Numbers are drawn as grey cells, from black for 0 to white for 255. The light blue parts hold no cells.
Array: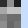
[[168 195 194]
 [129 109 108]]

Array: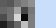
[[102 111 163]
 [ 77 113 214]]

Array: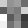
[[ 93 137 123]
 [254  90 130]]

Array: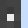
[[ 64  57  66]
 [ 63 235  71]]

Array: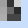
[[168 105  43]
 [173  69  69]]

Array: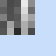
[[ 95  78 100]
 [128  80  88]]

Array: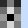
[[110 219 109]
 [154   1 159]]
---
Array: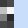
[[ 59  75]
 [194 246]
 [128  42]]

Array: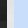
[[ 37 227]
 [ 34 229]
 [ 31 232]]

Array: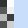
[[ 49 252]
 [ 89 239]
 [187  61]]

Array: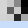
[[213 199]
 [214  95]
 [211 207]]

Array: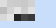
[[221 205]
 [189 211]
 [216 227]]

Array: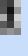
[[ 78  60]
 [ 82  19]
 [175  44]]
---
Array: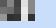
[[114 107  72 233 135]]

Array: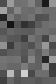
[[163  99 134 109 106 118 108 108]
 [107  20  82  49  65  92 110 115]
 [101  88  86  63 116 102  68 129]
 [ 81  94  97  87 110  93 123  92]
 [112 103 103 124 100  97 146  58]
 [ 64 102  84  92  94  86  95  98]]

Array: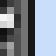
[[ 59 145  80 115  22]
 [211 225  51 115  22]
 [ 26  73  80 115  22]
 [ 59 145  80 115  22]]

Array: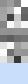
[[162 177 252 103]
 [133 248 213 247]
 [104  94 110 114]
 [251 114 152 148]]

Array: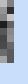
[[148  47]
 [ 30  98]
 [ 70 144]
 [107  90]]

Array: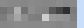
[[116 125 175 114 141 133 130  89  69  46 123]
 [135 136 139 138 137 137 139 137 134 138 136]]

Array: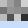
[[116 147 142 134]]
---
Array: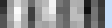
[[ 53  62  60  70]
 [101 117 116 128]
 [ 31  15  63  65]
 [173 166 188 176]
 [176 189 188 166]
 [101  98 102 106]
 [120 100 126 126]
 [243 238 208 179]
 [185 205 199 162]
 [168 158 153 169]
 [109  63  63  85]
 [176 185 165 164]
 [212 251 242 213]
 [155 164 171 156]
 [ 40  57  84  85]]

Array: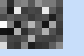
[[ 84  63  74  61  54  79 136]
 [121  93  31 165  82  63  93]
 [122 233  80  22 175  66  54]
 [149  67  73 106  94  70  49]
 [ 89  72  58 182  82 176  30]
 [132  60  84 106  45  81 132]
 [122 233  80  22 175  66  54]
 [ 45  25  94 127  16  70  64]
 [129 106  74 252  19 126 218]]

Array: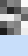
[[249 148  99 247 236]
 [124  75 188 130 137]
 [135  38 239 142  93]
 [ 83 112 234  89  26]]

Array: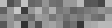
[[183 137 168 184]
 [ 70 148 107 185]
 [ 88 130 115 171]
 [ 86 121 139 165]
 [185 109 118  54]
 [153  98 131 113]
 [152 130 113  96]
 [108 120 136 145]
 [113 174 118 164]
 [148 133 150 154]
 [109 181 157  81]
 [101 149 109 137]
 [194  60 127  49]
 [109 200 121 173]
 [ 81 152 149 146]
 [188  97 137  88]]

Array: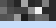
[[ 41  41  41]
 [128  39 101]
 [ 48 242 105]
 [ 40 146  71]
 [165  65  27]
 [ 37  67 154]
 [ 61  75  88]
 [ 83 115  83]]

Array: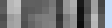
[[ 68  75  92  93]
 [159 161 187 182]
 [ 78  73  93  85]
 [ 25  17  19  12]
 [173 166 149 147]
 [151 149 123 128]
 [ 65  69  50  58]
 [117 125 125 131]
 [101 108 126 127]
 [ 95  96 122 116]
 [ 96  91 109 101]
 [ 95  87  87  80]
 [193 186 167 167]
 [182 181 155 160]
 [ 90  95  77  85]]
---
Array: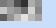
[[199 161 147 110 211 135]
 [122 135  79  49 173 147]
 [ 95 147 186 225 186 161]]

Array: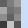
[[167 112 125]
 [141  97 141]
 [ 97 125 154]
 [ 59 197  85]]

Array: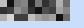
[[190  18 121 133  34 121  49  79 175 107]
 [175 214  63  63 190 160 146 160  18 107]
 [ 49  63 146 121  49  18  79  63 160 133]]

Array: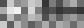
[[202  95 187 140  95 124 171 108 171 156 108 156]
 [171 229 241 108 216 124  68  80  53  68  68  53]
 [ 95 187 124 140 187 171  80 140  95 140 156 124]
 [ 80 202 140 156 202 187  53 124  80 140 171 108]]

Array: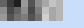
[[153  84 112 125  84 112 207 167 181]
 [141  72  99 141  72 125 195 167 181]
 [ 99  58  31 153  84 141 167 195 181]]

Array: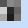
[[209  42 100]
 [167  29 113]
 [ 85 137 125]]
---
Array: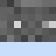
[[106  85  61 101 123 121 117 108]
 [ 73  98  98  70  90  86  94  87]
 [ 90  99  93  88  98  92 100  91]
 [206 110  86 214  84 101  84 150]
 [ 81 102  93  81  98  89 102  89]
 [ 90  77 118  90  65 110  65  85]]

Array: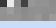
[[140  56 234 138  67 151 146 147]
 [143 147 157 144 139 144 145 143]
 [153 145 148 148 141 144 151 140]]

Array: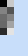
[[201   3]
 [ 84 131]
 [130 107]
 [163 104]
 [227  42]]

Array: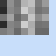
[[154  56 144 116 179 191 123]
 [125  43 137 123 205 172 114]
 [165 116 163 104 132 197 139]
 [118  43 133 123 205 172 114]
 [104 124 137 105 142 178 105]]

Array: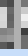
[[117  92  75 176]
 [202 213 105 176]
 [238 216  97 176]
 [211 212 102 176]
 [ 62 130 138 176]
 [109 148 156 176]
 [110  90  71 176]]

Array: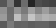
[[ 66  86 125  52 108  36  77  70]
 [131 145 108 147 122 161 133 157]
 [171 155 110 191 143 196 166 178]
 [ 89  91 122  99 101  94  99  99]]

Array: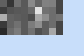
[[ 69  96  53 113  89 138 101 129 127]
 [ 69  62  83  88  90 106 227 113 109]
 [115 175  98  93  89  76 168 142 109]
 [ 69  58  98 113  90 124 143  94 109]
 [ 69  41 107 123  90 113  79  94 167]]
